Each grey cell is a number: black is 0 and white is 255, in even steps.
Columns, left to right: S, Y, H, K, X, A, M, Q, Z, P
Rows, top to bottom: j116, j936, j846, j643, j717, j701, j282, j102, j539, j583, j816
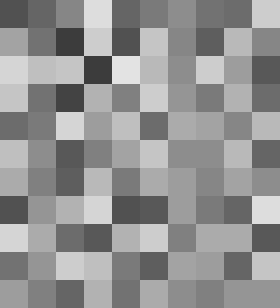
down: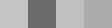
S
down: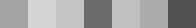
S
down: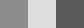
P
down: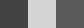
H
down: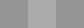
Y
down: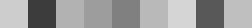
K

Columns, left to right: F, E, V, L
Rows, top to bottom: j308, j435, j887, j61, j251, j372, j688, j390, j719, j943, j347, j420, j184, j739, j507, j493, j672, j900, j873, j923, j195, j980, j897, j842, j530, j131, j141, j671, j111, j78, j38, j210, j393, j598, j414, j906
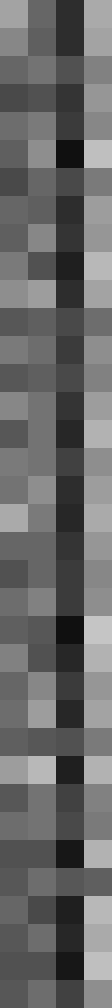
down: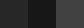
V
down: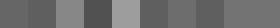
E
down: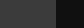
V
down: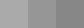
L
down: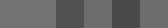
E
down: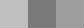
L
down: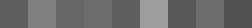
F

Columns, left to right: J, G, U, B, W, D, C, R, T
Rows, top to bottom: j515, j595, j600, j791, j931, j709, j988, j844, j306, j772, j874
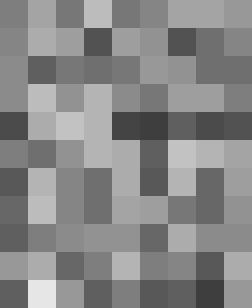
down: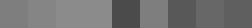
J
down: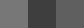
D
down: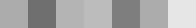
G

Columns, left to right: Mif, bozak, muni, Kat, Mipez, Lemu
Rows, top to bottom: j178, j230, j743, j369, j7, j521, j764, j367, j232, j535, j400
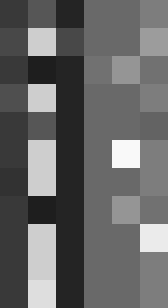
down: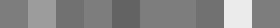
Lemu
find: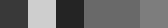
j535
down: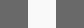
Mipez
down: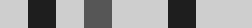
bozak

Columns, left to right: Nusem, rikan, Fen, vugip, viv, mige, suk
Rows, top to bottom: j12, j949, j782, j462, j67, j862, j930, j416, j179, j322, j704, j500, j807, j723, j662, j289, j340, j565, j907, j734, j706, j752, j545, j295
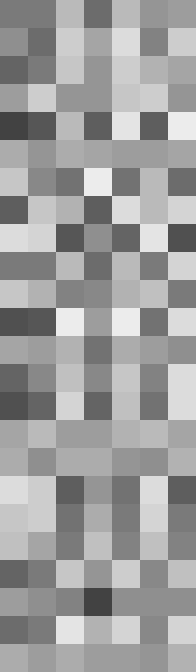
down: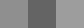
Nusem
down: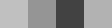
vugip
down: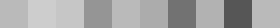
Fen
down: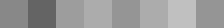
vugip
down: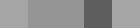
vugip
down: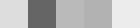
viv

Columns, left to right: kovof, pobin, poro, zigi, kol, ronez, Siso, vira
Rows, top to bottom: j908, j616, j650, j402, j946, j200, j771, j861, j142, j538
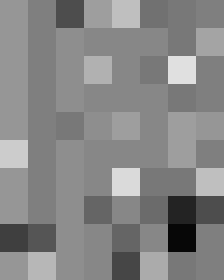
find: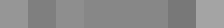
j616
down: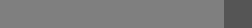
pobin
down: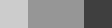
kovof
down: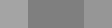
vira

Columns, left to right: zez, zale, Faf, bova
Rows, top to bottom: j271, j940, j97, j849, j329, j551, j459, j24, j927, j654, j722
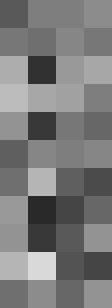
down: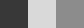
zale
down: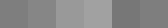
Faf
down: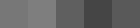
Faf
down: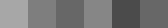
bova
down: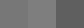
Faf
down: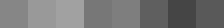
Faf

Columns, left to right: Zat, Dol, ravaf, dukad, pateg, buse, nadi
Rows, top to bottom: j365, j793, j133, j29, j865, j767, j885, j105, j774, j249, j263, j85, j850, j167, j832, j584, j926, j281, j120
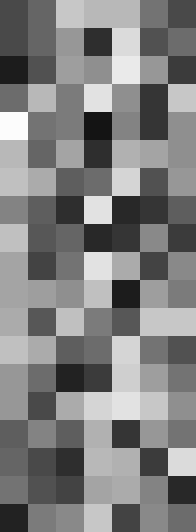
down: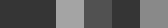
buse
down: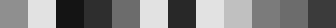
dukad
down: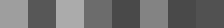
Dol

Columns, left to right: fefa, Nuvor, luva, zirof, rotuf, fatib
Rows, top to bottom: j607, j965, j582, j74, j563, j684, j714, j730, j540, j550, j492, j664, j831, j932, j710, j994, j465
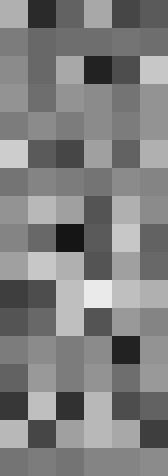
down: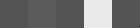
zirof
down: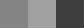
fefa
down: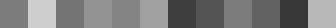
fefa

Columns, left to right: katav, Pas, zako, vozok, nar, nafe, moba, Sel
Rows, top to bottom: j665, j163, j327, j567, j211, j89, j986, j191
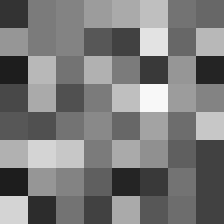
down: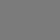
Pas
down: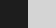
katav
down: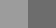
moba

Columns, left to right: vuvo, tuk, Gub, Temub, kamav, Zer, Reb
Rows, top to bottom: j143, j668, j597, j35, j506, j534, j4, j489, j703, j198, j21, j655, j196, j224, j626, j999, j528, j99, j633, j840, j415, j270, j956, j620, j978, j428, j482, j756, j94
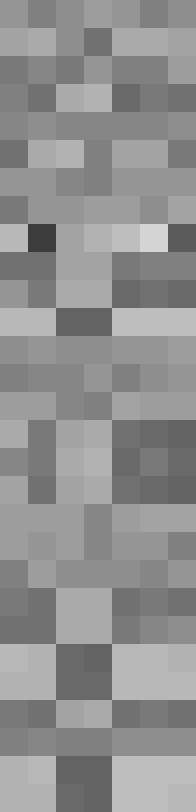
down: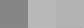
tuk
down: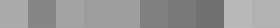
vuvo
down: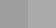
vuvo
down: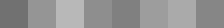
vuvo
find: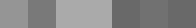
j21
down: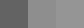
Temub

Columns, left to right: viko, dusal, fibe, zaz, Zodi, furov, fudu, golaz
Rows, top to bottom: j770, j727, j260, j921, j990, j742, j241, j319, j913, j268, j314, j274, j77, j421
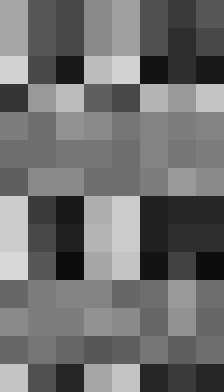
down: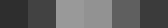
fudu
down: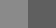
Zodi
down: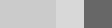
viko
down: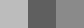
zaz
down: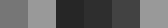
fudu
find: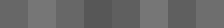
j77

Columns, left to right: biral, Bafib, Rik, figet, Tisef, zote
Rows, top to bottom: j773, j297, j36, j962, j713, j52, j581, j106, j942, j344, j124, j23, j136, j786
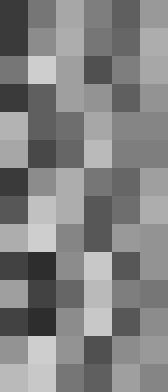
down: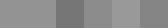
zote
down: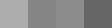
Rik

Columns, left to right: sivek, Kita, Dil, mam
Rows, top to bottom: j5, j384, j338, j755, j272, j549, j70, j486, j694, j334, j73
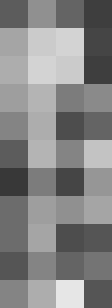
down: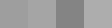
Kita
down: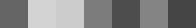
Dil
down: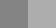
Kita

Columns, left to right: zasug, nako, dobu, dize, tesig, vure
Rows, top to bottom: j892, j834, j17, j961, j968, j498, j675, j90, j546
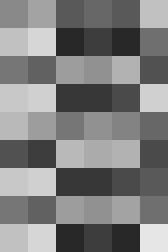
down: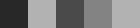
tesig
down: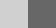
vure
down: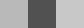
zasug
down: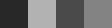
tesig
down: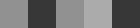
dize
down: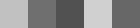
vure

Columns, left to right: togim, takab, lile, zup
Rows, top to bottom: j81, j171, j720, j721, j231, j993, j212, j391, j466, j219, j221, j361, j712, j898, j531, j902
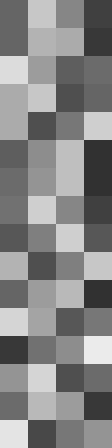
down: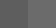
togim
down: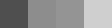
takab
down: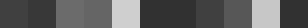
zup
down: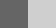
zup
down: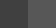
zup

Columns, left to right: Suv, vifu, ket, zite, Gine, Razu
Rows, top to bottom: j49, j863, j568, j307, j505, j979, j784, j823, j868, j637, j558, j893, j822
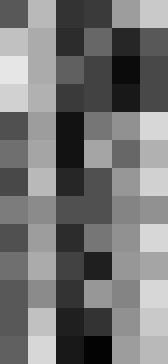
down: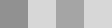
Razu
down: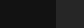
ket
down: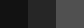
ket

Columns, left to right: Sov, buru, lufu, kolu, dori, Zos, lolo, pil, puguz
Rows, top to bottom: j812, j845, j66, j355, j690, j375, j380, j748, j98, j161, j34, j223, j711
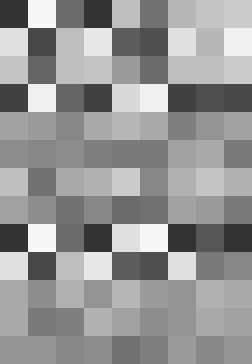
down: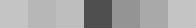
pil
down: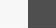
Zos
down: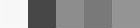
buru
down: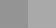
pil
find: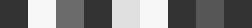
j98
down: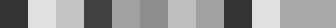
Sov

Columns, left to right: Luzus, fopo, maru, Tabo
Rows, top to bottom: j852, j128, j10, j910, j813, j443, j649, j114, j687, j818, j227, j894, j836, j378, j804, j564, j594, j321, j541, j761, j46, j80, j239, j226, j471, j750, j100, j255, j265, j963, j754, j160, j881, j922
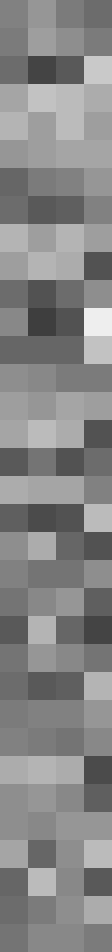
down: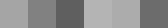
maru
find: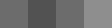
j227
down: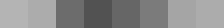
maru

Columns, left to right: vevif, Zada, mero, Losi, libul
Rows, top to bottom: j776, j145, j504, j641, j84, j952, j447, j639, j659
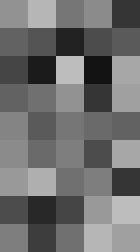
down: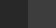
Zada
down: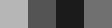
Zada
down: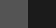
Zada
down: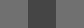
mero

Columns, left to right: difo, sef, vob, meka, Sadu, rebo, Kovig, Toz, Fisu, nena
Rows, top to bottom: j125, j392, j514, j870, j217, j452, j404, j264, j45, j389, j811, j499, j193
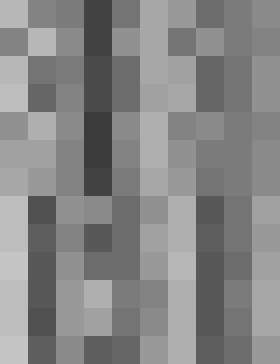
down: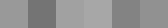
Kovig
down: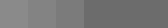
Sadu

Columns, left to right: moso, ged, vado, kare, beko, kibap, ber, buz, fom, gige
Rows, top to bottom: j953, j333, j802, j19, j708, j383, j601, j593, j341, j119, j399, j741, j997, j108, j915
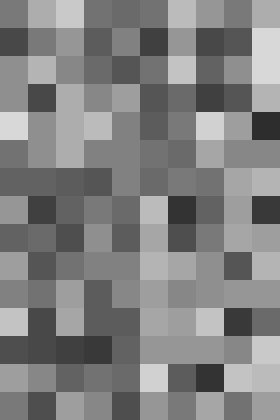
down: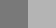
ged
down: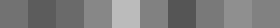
kare
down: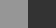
buz

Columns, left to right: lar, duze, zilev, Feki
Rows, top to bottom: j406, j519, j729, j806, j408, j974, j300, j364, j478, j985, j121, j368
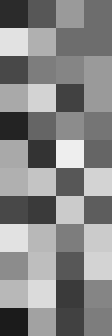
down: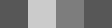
zilev
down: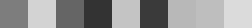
duze
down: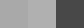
lar
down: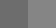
zilev

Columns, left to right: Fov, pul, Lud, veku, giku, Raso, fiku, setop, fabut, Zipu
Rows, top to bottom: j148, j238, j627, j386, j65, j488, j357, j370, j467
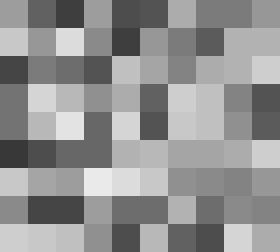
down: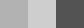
Zipu
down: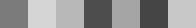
pul
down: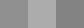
fabut
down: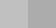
giku

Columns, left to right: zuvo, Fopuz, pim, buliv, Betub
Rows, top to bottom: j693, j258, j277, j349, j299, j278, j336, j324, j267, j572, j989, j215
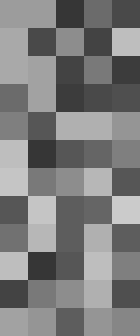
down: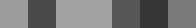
Fopuz
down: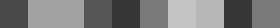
Fopuz
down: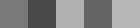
buliv
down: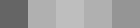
buliv
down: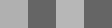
buliv

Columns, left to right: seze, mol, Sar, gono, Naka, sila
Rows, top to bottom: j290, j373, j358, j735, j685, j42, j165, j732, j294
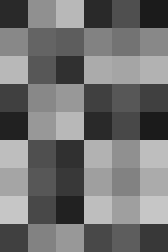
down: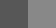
mol
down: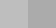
sila
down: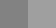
Naka

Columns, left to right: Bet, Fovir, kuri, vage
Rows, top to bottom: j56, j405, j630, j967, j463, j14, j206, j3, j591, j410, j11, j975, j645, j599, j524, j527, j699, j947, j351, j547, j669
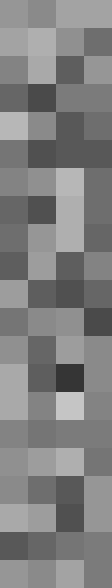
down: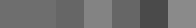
vage
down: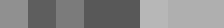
kuri
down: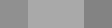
Bet
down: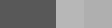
kuri

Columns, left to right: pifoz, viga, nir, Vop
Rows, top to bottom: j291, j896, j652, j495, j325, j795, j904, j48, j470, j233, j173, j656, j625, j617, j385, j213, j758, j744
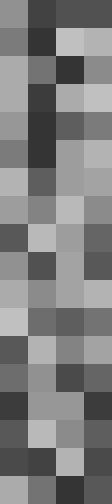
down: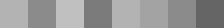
Vop
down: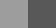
pifoz
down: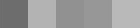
viga

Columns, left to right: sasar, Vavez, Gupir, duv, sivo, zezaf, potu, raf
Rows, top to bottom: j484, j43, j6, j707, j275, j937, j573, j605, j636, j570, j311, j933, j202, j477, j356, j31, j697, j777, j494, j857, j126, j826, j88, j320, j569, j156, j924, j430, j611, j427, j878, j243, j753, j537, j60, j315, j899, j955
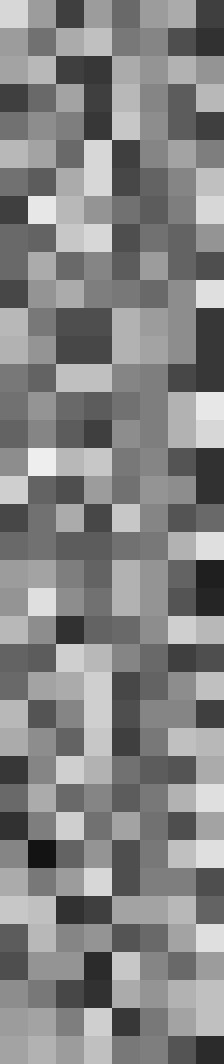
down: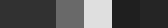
raf
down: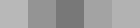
Vavez

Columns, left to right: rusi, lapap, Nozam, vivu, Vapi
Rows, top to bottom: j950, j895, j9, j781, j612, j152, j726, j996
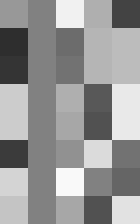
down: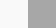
Nozam
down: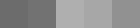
Nozam
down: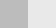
Vapi
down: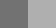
Nozam

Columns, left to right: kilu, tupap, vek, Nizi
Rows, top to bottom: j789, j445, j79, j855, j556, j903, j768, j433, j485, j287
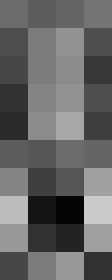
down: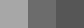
vek
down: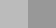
kilu
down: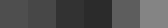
kilu
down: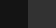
tupap
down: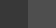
Nizi
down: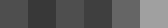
Nizi

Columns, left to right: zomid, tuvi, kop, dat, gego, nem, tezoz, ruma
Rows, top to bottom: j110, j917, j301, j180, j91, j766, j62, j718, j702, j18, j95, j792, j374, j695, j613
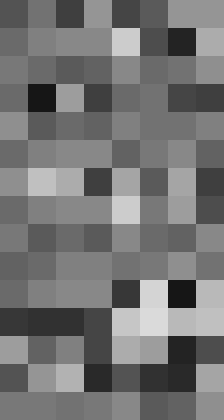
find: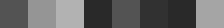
j695
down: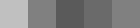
tuvi
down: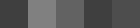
ruma
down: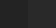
tezoz
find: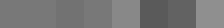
j613

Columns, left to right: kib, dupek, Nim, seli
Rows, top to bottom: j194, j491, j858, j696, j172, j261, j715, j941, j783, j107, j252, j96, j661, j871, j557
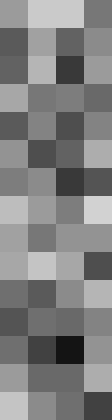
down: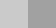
dupek
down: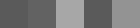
kib
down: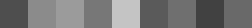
dupek
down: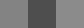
dupek
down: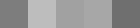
kib
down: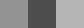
seli
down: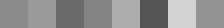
seli

